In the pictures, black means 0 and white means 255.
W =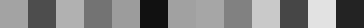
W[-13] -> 163
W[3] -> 115
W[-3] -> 70
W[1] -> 77

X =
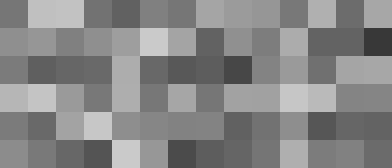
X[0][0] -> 118
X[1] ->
[143, 150, 128, 143, 158, 202, 164, 98, 144, 125, 172, 99, 99, 56]
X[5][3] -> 84
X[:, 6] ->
[118, 164, 88, 166, 130, 75]
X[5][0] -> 140
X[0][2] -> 194
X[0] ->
[118, 192, 194, 114, 97, 128, 118, 165, 155, 150, 120, 176, 108, 167]
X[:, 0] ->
[118, 143, 123, 182, 123, 140]
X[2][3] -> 105
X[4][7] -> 131
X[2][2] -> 102
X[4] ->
[123, 105, 163, 199, 142, 134, 130, 131, 97, 114, 142, 86, 102, 99]
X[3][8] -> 162
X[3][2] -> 154
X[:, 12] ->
[108, 99, 165, 132, 102, 129]
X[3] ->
[182, 196, 154, 120, 174, 119, 166, 118, 162, 161, 198, 186, 132, 133]
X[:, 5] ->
[128, 202, 104, 119, 134, 151]
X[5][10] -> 175
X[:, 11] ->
[176, 99, 112, 186, 86, 124]

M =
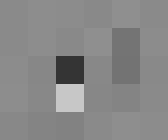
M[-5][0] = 138
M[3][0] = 141
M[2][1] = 135
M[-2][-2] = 132
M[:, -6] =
[138, 138, 140, 141, 136]
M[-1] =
[136, 132, 130, 138, 142, 140]
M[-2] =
[141, 136, 199, 135, 132, 138]
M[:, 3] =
[137, 143, 136, 135, 138]

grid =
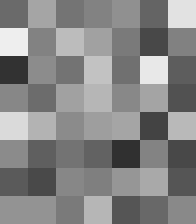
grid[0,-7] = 106
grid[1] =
[238, 130, 188, 161, 122, 72, 129]
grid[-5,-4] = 182
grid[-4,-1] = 185
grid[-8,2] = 116
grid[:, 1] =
[165, 130, 140, 108, 179, 95, 73, 147]
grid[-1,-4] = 182
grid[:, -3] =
[144, 122, 112, 136, 165, 48, 150, 85]
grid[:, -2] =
[100, 72, 232, 164, 67, 131, 169, 104]
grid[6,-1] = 85
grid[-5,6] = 81
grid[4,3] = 158
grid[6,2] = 135

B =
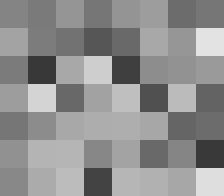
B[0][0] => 132
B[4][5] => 167
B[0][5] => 157
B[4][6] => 101
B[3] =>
[157, 212, 104, 162, 191, 80, 187, 99]
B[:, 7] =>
[118, 227, 154, 99, 108, 57, 222]
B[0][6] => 108
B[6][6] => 167
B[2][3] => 206
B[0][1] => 122
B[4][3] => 173
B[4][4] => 174
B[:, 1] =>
[122, 124, 56, 212, 140, 180, 171]
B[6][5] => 177
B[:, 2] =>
[149, 114, 168, 104, 168, 181, 188]

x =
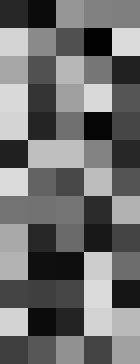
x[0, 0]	39
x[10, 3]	219
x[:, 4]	[126, 219, 33, 86, 70, 39, 84, 177, 68, 109, 21, 186, 161]
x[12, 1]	87
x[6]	[219, 99, 72, 188, 84]
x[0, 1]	11
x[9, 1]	15
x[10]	[68, 64, 70, 219, 21]
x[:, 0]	[39, 212, 166, 218, 212, 32, 219, 115, 169, 179, 68, 211, 63]
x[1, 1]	138
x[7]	[115, 114, 117, 43, 177]
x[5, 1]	191
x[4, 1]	36

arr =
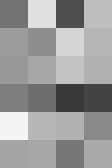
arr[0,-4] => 115
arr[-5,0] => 157
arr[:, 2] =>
[78, 213, 194, 57, 177, 119]
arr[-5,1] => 142
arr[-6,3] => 190
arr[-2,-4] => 244
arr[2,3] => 177
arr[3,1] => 110

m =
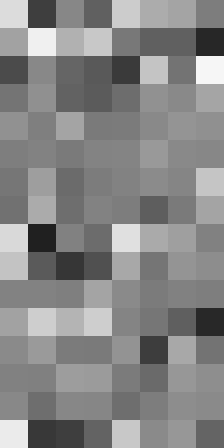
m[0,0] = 220
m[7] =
[113, 171, 110, 130, 125, 94, 122, 164]
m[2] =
[75, 136, 101, 89, 58, 196, 115, 246]
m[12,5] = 61
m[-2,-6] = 135
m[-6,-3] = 123
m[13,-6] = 157
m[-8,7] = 129
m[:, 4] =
[204, 120, 58, 109, 123, 132, 130, 125, 224, 168, 138, 132, 147, 123, 110, 200]
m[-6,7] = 126
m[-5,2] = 180
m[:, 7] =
[125, 39, 246, 165, 144, 135, 197, 164, 129, 141, 126, 40, 115, 142, 138, 100]
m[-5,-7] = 206
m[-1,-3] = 138
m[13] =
[129, 128, 157, 155, 123, 106, 151, 142]
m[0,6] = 164
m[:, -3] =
[172, 96, 196, 145, 137, 153, 139, 94, 170, 117, 123, 118, 61, 106, 125, 138]
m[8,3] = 108
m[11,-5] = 206
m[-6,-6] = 127
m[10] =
[130, 130, 127, 164, 138, 123, 129, 126]
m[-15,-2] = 96
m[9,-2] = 148
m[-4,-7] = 154

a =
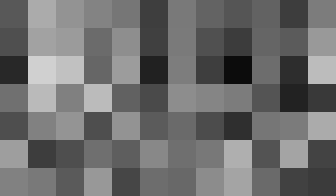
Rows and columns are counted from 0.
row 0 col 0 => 88
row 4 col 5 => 91
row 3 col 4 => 97
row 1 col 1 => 162
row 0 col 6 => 121
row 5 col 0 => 158
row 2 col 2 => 193
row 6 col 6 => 104
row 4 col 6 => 106
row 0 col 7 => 99
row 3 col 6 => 141
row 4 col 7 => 76
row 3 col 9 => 84
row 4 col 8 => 47
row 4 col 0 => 78
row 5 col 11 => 67
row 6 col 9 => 106
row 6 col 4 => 70
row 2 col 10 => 45
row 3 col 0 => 112
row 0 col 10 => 61
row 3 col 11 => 57
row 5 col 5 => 136

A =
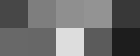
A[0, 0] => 71
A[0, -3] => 143
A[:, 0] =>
[71, 104]

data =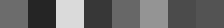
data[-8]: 108
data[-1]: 83
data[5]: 148
